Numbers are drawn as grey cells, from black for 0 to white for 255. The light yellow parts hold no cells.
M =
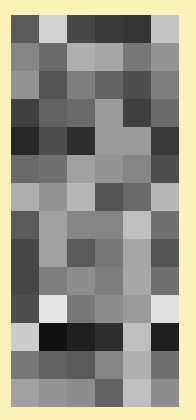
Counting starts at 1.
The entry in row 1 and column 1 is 90
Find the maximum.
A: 230
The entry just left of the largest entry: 78
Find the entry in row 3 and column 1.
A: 148
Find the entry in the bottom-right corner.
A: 141
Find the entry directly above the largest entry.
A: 126
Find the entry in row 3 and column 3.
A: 126
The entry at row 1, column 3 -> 71
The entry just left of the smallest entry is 204
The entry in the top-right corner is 197
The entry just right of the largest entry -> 120
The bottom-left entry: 161
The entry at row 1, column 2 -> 210
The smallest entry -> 17
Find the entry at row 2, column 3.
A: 175

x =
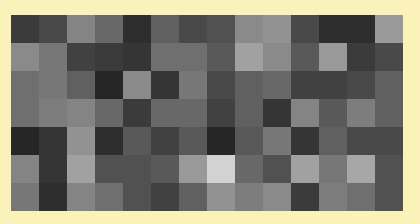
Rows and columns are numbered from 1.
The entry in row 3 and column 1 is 111
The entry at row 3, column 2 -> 119
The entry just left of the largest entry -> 153
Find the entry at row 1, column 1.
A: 59
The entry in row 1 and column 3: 132
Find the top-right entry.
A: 153
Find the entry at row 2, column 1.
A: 138
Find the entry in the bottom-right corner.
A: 81
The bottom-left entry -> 119
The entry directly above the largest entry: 38
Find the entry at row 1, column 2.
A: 73
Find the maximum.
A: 210
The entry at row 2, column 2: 119
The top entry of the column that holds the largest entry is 81
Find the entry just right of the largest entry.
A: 104
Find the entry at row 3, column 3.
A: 96
